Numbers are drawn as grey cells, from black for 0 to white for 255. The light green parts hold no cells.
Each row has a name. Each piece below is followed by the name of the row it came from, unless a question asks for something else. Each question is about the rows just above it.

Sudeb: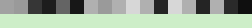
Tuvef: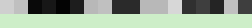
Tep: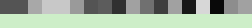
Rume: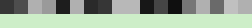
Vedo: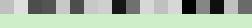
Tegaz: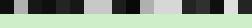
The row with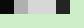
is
Tegaz
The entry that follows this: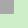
[200]
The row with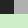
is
Sudeb
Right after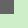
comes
[23]
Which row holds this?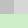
Vedo
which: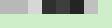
Tuvef
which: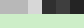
Tuvef

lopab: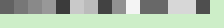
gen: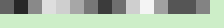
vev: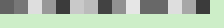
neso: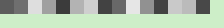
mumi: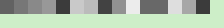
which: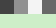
lopab
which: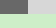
lopab
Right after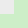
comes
[104]

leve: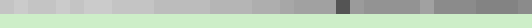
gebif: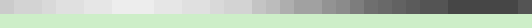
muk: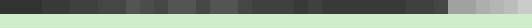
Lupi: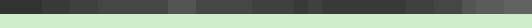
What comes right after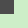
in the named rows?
[70]
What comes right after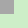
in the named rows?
[161]
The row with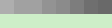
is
gebif

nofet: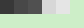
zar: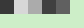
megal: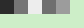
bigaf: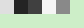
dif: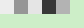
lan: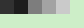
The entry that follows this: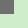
[156]
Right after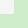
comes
[137]
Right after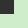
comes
[29]
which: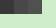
nofet
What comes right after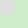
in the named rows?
[36]

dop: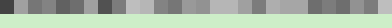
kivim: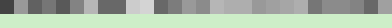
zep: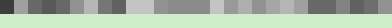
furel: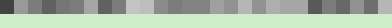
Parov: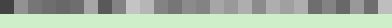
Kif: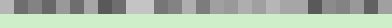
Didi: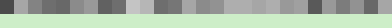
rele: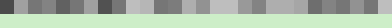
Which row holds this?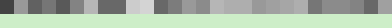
kivim
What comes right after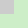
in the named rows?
[212]
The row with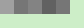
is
rele
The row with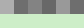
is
Parov
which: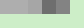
rele

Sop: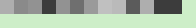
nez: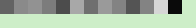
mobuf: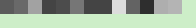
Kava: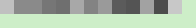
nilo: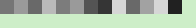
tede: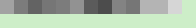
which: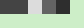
mobuf
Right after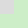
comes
[99]

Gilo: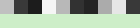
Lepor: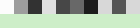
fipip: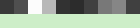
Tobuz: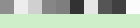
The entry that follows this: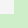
[184]
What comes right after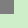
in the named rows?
[50]
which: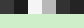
Gilo
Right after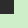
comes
[64]
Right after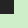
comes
[171]

